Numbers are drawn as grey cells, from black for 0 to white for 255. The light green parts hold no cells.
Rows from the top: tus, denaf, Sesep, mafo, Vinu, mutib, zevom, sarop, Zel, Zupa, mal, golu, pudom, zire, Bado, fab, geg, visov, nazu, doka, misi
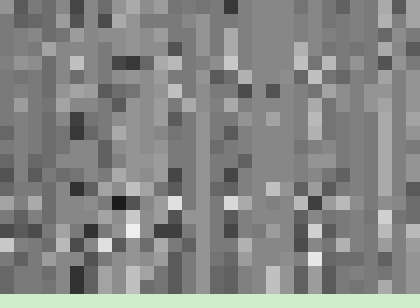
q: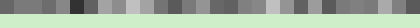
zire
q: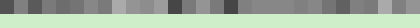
pudom
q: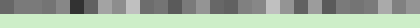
misi

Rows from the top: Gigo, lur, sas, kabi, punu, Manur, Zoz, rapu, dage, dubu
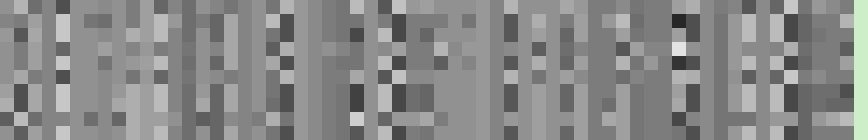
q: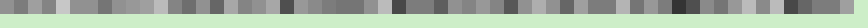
punu
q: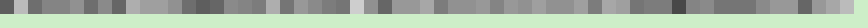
dage
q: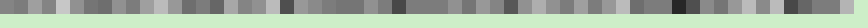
lur
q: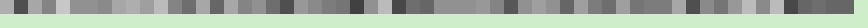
rapu
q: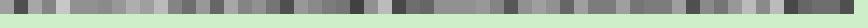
Zoz
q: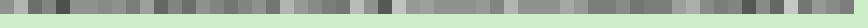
Gigo

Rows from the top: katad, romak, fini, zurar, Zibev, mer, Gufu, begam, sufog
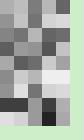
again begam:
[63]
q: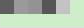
zurar

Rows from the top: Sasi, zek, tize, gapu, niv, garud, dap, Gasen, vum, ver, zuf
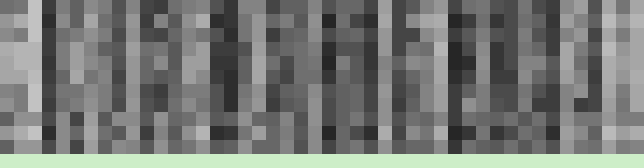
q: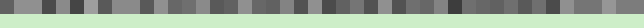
vum
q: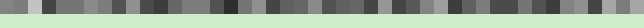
dap
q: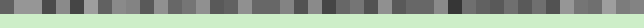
zuf
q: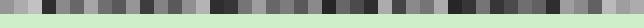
ver
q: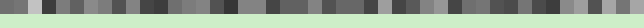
Sasi

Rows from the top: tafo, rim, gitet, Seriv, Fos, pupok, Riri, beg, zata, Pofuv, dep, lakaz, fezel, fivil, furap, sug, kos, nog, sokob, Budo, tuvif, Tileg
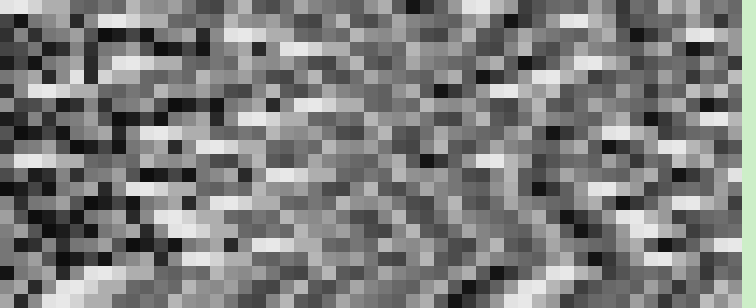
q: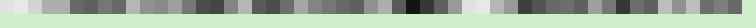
tafo

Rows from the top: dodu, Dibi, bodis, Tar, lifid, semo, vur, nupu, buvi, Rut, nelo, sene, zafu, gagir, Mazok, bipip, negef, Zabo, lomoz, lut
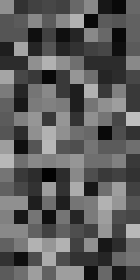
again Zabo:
[178]
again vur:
[57]
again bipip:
[117]
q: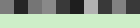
vur
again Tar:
[37]

